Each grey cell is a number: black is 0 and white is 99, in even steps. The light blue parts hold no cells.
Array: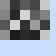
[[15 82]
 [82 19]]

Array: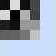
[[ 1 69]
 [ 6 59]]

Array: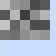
[[72 24]
 [39 59]]

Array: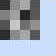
[[62 15]
 [77 43]]

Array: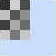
[[33 55]
 [66 41]]

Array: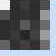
[[18 19]
 [19 35]]

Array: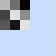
[[87 54]
 [ 8 88]]

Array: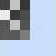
[[23 29]
 [76 32]]
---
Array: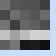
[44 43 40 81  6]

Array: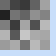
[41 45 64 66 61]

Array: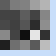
[36 26 33 89 73]

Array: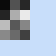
[ 4 67 52]

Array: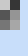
[78 58]

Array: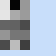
[88 66 29]
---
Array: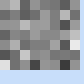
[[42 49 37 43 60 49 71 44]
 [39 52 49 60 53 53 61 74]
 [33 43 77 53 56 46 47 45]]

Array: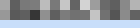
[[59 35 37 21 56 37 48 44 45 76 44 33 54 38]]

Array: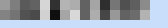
[[51 45 32 29 81  6 64 84 38 67 27 59 38 42 69]]

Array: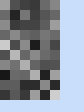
[[41 14 46 24 33 40]
 [40 53 40 37 46 41]
 [31 71 40 53 41 37]
 [ 9 41 40 68 13 62]
 [21 34 22 61 15 80]]

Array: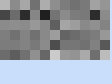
[[27 42 17 52 12 45 54 48 47 17 54]
 [49 44 51 44 53 61 39 42 46 48 59]
 [42 36 44 56 40 79 59 57 66 43 73]]

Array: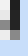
[[90 14]
 [92 53]]

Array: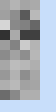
[[62 55 35 72]
 [19 66 24 25]
 [54 63 55 71]
 [59 69 55 65]
 [42 53 68 68]]

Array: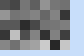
[[58 45 47 51 40 51 21]
 [21 74 30 51 19 50 24]]
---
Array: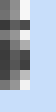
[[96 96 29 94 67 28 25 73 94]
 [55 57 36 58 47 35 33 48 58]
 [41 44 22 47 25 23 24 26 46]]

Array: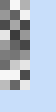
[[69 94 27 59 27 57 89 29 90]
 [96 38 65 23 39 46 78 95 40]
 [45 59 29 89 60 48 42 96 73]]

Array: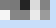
[[51 60]
 [85 91]
 [14 51]
 [47 52]
 [48 95]]

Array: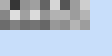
[[80 70 61]
 [61 61 70]
 [33 70 55]
 [83 69 59]
 [39 58 40]
 [62 85 45]
 [57 62 43]
 [21 86 50]
 [68 52 42]]

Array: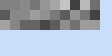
[[43 26 60]
 [72 46 61]
 [25 57 44]
 [76 36 55]
 [64 47 36]
 [58 56 28]
 [46 61 39]
 [53 53 39]
 [50 53 52]
 [50 35 63]]

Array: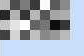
[[53 67 21 72]
 [35 64  5 59]
 [97 33 46 53]
 [22 71 38 74]
 [48 20 98 34]
 [30 69 88 82]
 [73 15 77 25]]

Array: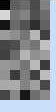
[[50 42 38 25 75 61 23 73 28 53]
 [29 31 18 71 46 56 72 25 62 43]
 [41 51 32 46 52 70 46 49 51  9]
 [37 45 41 55 30 41 57 23 66 53]
 [ 2 83  8 60 27 25 59 57 66 27]]

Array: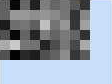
[[20 52 62 19 66 35]
 [34 20 21 39 28 21]
 [45 46 58 47 46 54]
 [40 53 45 39 30 38]
 [49 58 74 48 14 31]
 [13 55 37 14 44 11]
 [40 59 46 39 46 16]
 [ 3 59 43  3 78  1]
 [37 38 11 31 66 32]]

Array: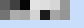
[[59 58]
 [83 64]
 [86 10]
 [88 82]
 [ 2 65]
 [25 67]
 [37 45]]
